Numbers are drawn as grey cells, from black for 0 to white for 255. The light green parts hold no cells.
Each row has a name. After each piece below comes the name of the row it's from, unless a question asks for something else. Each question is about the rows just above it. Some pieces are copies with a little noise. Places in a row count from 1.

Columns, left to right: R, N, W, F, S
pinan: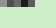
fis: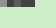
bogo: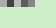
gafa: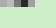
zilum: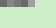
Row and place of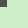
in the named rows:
pinan, 2
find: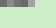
zilum

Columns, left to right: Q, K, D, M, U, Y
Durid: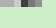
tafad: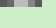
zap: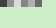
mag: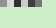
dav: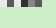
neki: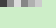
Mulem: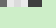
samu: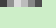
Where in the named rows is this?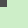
samu, 6
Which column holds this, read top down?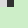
D
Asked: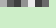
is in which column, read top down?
Q
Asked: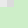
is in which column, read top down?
D

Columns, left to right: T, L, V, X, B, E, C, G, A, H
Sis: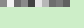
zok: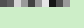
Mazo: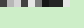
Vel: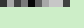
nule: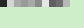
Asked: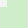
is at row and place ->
Sis, 2
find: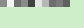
Sis
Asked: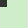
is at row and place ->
Vel, 1

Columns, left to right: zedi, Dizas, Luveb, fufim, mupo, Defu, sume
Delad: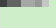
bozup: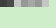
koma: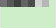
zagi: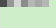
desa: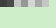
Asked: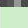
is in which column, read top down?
Dizas
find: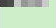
bozup
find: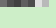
koma
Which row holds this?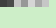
desa
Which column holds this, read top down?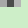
mupo

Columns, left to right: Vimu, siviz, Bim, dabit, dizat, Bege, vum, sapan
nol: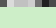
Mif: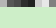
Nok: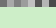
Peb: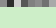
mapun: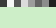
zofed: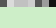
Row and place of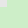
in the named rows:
Mif, 7
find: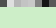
nol
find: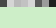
zofed
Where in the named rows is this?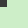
mapun, 1
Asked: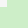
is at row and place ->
mapun, 2
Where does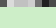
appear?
nol

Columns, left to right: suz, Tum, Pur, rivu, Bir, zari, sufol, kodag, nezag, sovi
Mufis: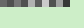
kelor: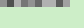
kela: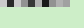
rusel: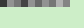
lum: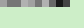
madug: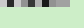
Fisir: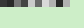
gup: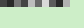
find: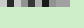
madug
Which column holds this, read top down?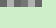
zari
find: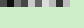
Fisir
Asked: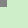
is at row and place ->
rusel, 10
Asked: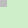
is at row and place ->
gup, 5
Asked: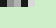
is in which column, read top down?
sufol

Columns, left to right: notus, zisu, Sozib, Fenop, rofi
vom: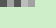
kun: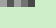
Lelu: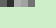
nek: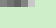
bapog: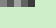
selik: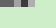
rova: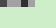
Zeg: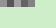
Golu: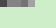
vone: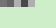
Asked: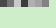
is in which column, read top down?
rofi
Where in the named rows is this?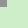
Zeg, 1
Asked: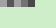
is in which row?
kun

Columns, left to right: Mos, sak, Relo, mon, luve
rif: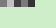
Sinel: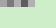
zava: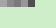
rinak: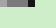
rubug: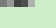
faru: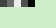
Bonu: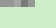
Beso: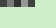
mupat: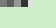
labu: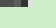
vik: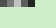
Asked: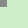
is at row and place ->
zava, 2
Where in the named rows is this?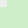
faru, 3
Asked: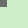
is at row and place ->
faru, 2
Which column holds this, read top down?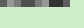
mon
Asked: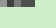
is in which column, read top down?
Mos
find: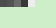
labu
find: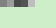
rubug

